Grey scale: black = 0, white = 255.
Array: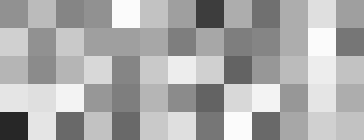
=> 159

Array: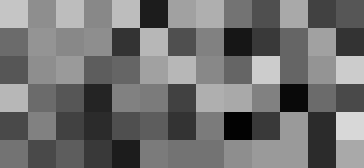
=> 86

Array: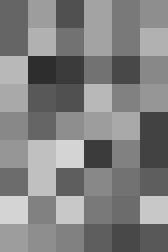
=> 142

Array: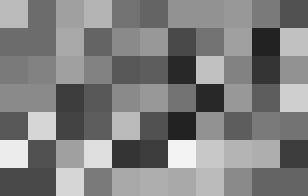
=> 81

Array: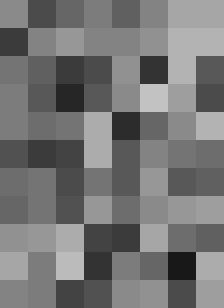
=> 166
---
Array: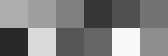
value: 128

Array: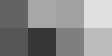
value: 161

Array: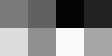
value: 5

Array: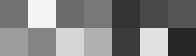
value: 107

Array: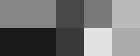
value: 72

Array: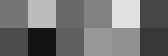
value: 105
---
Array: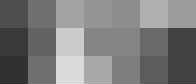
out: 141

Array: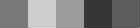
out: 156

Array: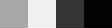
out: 240

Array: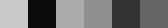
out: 143

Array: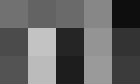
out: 106

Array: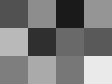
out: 141

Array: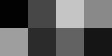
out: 71

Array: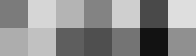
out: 207
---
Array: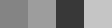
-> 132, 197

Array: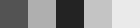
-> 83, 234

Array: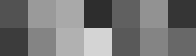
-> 82, 104

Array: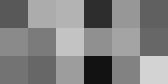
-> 88, 211

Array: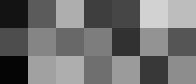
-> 19, 141

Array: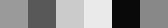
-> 154, 136
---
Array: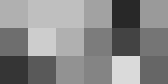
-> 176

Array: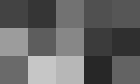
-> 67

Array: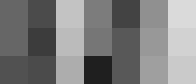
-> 102

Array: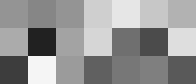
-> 148

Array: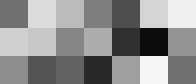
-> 112

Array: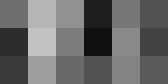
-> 111

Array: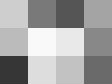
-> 206
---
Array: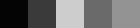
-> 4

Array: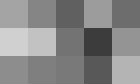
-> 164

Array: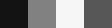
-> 19

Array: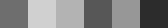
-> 110

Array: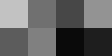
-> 194

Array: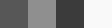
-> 87

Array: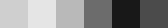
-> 207
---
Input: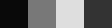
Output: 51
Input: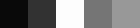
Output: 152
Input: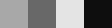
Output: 14
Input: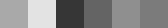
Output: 123
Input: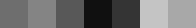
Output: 168
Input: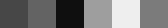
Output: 123
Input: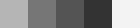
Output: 243
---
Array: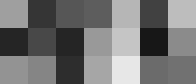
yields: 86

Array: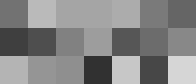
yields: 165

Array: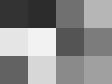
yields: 112

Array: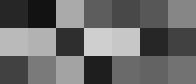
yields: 170

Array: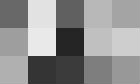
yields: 96

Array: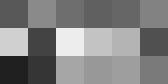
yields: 110

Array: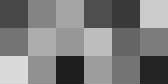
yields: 165

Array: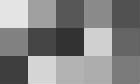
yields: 87
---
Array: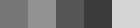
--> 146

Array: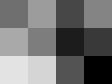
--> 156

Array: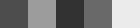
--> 156

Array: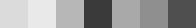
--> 233

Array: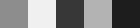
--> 240

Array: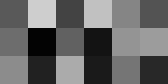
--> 206

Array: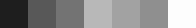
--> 88

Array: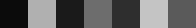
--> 176
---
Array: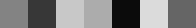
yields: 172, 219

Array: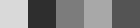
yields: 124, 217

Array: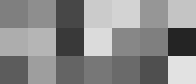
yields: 219, 226

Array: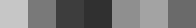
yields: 48, 198

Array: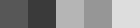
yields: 181, 221

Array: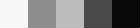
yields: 188, 247

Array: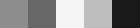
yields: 245, 245
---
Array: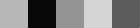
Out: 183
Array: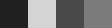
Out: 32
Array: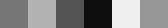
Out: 118
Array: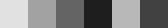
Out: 225
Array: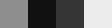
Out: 142
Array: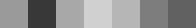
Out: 154
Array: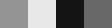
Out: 148
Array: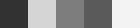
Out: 50
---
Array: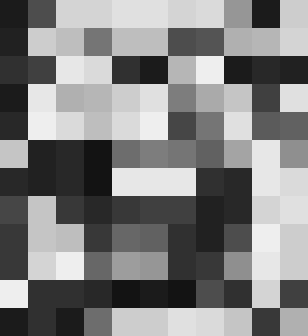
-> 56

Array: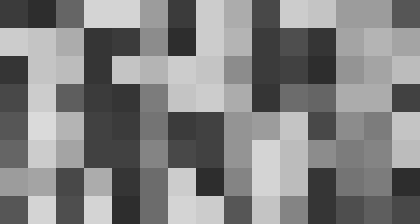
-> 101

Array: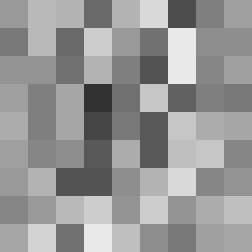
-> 153

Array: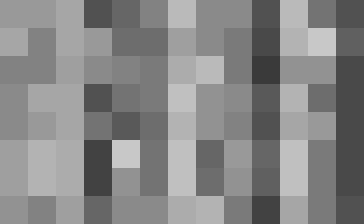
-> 159

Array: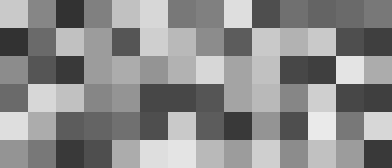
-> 106
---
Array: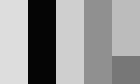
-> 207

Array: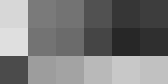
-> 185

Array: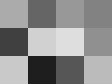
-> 30

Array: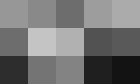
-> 131

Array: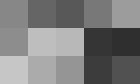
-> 149

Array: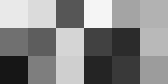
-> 36

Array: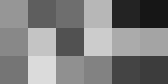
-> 130

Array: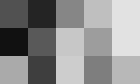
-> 205

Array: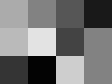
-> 3
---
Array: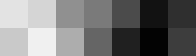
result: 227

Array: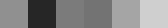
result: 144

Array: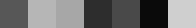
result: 87

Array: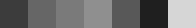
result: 60

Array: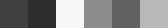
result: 64

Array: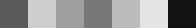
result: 90

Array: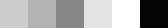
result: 205
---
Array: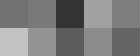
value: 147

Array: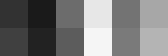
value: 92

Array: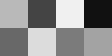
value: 104

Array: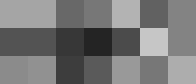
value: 90

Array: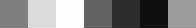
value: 98

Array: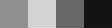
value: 143

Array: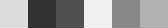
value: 79

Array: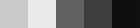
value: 234
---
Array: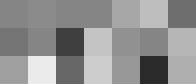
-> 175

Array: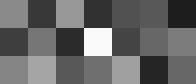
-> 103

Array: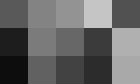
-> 169

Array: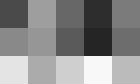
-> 187

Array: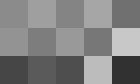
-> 49

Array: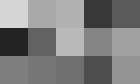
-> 147

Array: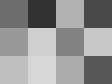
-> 87

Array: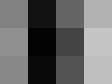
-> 191
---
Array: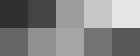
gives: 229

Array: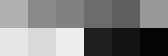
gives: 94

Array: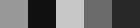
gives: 41

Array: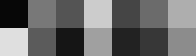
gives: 69

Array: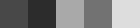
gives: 221

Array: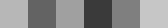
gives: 127

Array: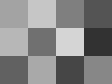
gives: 183
